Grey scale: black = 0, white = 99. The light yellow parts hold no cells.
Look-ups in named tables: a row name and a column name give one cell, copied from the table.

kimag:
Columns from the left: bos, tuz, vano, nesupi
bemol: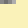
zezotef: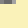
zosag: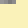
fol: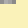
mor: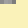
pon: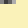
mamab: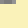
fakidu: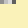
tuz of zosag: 55
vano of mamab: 48
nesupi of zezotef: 63
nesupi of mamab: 57
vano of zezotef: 41
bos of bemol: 53
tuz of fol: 67

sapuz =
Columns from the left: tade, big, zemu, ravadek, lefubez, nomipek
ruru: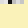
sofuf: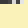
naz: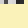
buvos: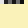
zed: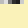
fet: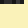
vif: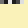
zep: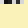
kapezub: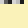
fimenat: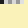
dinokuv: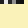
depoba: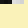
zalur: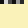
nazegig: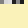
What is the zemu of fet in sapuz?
18
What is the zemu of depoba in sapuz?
8
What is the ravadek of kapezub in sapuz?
83
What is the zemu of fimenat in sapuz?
58
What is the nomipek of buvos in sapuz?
6
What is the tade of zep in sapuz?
86
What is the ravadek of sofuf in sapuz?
84
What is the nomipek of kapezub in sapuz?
11

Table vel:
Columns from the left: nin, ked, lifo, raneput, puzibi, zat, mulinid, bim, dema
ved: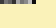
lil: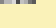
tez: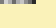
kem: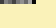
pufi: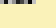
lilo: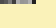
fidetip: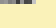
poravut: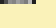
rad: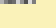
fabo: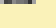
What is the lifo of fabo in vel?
29
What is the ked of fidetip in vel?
59
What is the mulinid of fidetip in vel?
27
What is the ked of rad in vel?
49
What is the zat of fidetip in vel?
57
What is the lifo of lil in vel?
72
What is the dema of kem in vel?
3
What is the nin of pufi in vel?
67
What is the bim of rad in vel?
85
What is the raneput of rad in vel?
42
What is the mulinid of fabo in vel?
41
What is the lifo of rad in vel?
37
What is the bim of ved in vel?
74
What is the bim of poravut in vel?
72
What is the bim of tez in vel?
41
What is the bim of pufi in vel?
2
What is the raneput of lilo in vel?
24
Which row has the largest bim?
rad

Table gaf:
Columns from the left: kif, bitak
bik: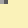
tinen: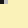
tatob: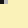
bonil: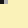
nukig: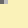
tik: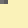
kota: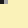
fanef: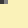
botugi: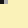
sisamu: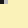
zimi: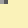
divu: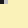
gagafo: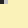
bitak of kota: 65
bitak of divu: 76
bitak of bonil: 69
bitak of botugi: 68
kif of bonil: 8
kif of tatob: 8
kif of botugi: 8
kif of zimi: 62
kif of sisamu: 9
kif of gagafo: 14
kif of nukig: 41
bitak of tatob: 73
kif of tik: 44
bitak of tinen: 75
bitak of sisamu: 74
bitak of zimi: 34

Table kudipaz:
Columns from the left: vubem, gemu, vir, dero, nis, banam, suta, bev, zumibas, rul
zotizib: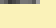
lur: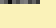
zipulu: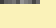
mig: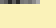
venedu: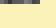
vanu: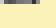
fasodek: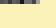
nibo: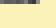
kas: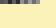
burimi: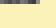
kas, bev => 61
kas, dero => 36
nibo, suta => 49
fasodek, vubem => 32
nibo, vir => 36
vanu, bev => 50
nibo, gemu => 36
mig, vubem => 44
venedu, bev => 44
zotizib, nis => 33
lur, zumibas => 39
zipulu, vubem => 24
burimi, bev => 29
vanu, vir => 31
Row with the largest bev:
kas

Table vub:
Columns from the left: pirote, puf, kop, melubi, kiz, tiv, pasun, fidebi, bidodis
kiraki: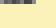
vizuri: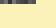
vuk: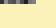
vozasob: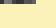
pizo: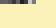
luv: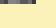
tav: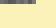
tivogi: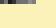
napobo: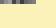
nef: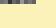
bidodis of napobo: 49
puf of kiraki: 37
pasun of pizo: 24
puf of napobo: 56
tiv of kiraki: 49
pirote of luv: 36
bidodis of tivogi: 48
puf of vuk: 56
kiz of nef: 33
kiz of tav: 44
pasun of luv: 35

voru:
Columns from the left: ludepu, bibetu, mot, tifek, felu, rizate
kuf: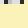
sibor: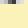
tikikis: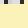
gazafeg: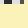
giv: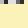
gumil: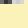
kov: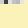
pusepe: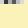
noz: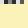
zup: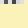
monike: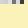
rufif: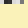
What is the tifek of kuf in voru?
86
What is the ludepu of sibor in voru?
82
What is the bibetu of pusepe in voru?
21
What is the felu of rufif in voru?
88
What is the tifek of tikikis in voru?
86
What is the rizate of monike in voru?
24
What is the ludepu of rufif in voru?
85
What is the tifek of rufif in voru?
85
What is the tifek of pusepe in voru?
34
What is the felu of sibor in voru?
82
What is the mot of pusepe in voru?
67
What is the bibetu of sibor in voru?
73
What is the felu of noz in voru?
87
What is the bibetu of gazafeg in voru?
17
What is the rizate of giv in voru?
19
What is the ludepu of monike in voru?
82
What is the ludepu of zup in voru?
87

